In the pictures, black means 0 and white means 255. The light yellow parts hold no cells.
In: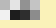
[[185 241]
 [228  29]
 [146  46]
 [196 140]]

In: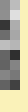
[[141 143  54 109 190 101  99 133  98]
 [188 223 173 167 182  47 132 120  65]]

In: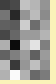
[[ 63 117  96  71 175  98 187 177]
 [ 73  40  91 103  12 127  57 250]
 [194 149 205 155 190 156 150 177]
 [181 187 109 155 227  96 191 105]
 [148 139 162 180 127 155 144 123]]

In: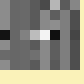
[[140 140 140  19 140 106 140]
 [103 103 103 103 103 103 103]
 [105 105 105 129 105 105 105]
 [ 90  90  89 188  90 112  90]
 [ 74 137 137 243 137 137 137]
 [182  94 142  16  94  94  89]
 [ 91 126 126 126 126 126 126]
 [134  78  78  69  78  78  78]]

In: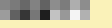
[[134 156]
 [122  97]
 [104  54]
 [130 119]
 [ 98  30]
 [141 194]
 [124 152]
 [174 244]
 [141 177]]

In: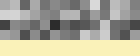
[[170 210  66 163]
 [186 212 137 151]
 [101 186 127  79]
 [170 163 103 139]
 [115 136 143  84]
 [137 128  44 147]
 [124 179 103 123]
 [105 182  78 112]
 [141 107  87 201]
 [217 156 111 171]
 [114 120 196 204]
 [188 197 109 113]
 [170 162 102  82]
 [128 138  71 156]]

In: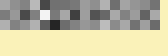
[[167 124 176]
 [144 152 130]
 [131  74 146]
 [185 128 177]
 [ 72 243  93]
 [113 121  37]
 [114 167 109]
 [120  64 130]
 [156 158 151]
 [143  83 140]
 [178 104 188]
 [111 169 139]
 [164 130 168]
 [149 156 114]
 [140  99 159]
 [115 169 107]]

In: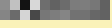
[[141 133]
 [193 107]
 [ 19 213]
 [216  72]
 [110 119]
 [ 98 125]
 [108 133]
 [124 114]
 [125 114]
 [119 103]
 [ 97  98]]

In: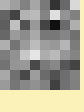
[[179 100  94 103 175 125 115 168 154]
 [159  67 192 155 116 145 149 112 118]
 [129 179  81 140 155 199 153  72 136]
 [166 186 153 169 188 229  73 157 145]
 [121 132  67 120 158 173 122 107 129]
 [ 51 223  16 120 152 185 136  82  64]
 [104 147 106 133 181 150  87 110 113]
 [217 129 175 112 124 132  68 129 128]]
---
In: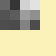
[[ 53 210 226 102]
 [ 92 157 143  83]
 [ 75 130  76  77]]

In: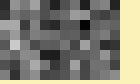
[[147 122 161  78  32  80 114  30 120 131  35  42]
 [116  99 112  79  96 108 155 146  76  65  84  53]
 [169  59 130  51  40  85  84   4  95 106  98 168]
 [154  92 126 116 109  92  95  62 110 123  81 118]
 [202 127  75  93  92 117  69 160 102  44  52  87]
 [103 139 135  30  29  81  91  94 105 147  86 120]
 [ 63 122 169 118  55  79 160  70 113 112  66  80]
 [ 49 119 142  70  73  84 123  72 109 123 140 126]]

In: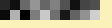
[[ 15 105 149 102 129  82  17  69  79  39]
 [178   1 124 201 111  24  99 145 207  10]]

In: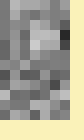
[[183 168 168 157 127 156 121]
 [169 130 116 137 126 130 120]
 [138 133 177 160 127  92 122]
 [146 106 186 188 182  40 121]
 [151 117 203 171 169  69 101]
 [147 115 161 136 125 121 103]
 [131 161 120 122 126 124 138]
 [147  92  95 146 101 108  83]
 [162 153 136 115  75 149 108]
 [110 114  98 114 167 190 185]
 [120 118 176 172 142 114 134]
 [168 152  98 171 122 132 108]]

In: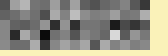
[[160 181 116 110 158 105 161  95  82 103 113 131  88  56  82]
 [110 133 112  78 170 130 189 141 126 131 158 117 122 174  98]
 [ 98  93 108 148  46 147  47 117 117 107  27  74  53  85 134]
 [ 41 169 125  11 113 130  84 133 119 103 216  90 149 120 135]
 [109 110 172  52 135 163 138 166  86 170 130 150 127 136 138]]

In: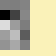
[[126 131 127]
 [ 65 135   1]
 [156 125 220]
 [189  92 158]
 [168 128 147]]

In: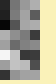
[[117 153 175  38]
 [123 163  92  32]
 [ 84 166 173   6]
 [143 123  59 176]
 [107 129 138 160]
 [196  56  59 245]
 [194 187  78 158]
 [148 162 163  51]]

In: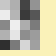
[[175  68 147 199]
 [181  58  86 236]
 [238 173 123 136]
 [229 142 156 177]
 [122 214 160  47]]
